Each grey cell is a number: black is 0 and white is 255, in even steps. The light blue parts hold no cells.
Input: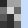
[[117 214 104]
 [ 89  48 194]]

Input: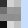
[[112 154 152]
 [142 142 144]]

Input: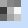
[[ 58 183 248]
 [103 164 196]]

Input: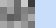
[[123 157 106]
 [129  93 101]]

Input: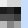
[[28 39 17]
 [80 78 62]]

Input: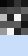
[[ 64  78  73]
 [189  31 244]]

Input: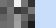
[[ 76 118  55]
 [100 113 155]]
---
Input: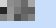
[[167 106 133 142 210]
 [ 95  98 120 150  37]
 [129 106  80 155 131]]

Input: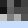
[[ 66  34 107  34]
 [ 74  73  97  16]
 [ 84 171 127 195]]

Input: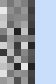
[[ 76 128 147 119 155]
 [ 61 150 121 143 233]
 [ 71 138 136 129 193]
 [ 63 166 143 106 203]
 [ 44 194  32 189 129]
 [118 128 125 157  89]
 [ 37 212  59 164 209]
 [ 86 135  75 187  54]
 [ 81 122 185  92 208]
 [ 32 231  35 173 193]
 [ 67 141 148 122 225]
 [ 60 154  81 170 152]]

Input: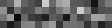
[[122  89  19  72  86  90 171 159 106 204  64  81  97 177 100  85]
 [ 84  79  50 131 204  96 144 116  82 109 125  80  77 114  47 145]
 [126 160 163  89  67 113  23  81  92  31  52  60 103  10 156 117]
 [ 61  34  93  51 109 114 115  55 155 132  82 136 131  54  27  69]]

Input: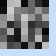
[[ 16  45 103  10 190 183  10]
 [106 152 103 119 129 205  16]
 [174  95 148 199 112 185 136]
 [ 76  68  45 171  79  42 149]
 [  7 127  68 179  24 169  85]
 [ 50 185  73 154  20  37 103]
 [189  22 124  17  86  69 165]]

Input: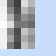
[[182 222  63 109 235]
 [153 183  76 137 240]
 [124 145  97 178 244]
 [105 120 117 220 252]
 [163 196  76 137 239]
 [143 171  83 164 242]
 [163 196  69 123 239]]
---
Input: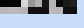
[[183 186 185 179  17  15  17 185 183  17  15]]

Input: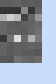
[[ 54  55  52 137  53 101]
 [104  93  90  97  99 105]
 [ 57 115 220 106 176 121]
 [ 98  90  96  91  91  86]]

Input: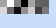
[[214 107  16 145 205  63 122]]

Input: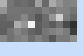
[[147 116 116 114 114 110 128 116 132 128 115]
 [ 98  96 172 149 243  93 106  92 113  74  48]
 [132 114 125 132 110 128 114  88 121 121 141]]

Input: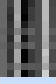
[[104  52 160   9  62  76 184  75]
 [104  52 159  27  72  76 180  78]
 [104  43 160  16  77  76 173  79]
 [104  52 165   1  57  76 196  75]
 [104  83 129  83  90  86 167  92]]

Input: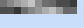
[[ 76  78  54 109 134 150 172 191 155 104 107]]
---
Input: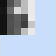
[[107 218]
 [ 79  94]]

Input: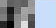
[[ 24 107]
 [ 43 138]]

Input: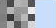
[[182 152]
 [ 56 146]]

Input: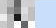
[[152 118]
 [184  25]]

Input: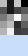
[[ 24  65]
 [158 247]]

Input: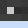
[[202  44]
 [ 62  61]]
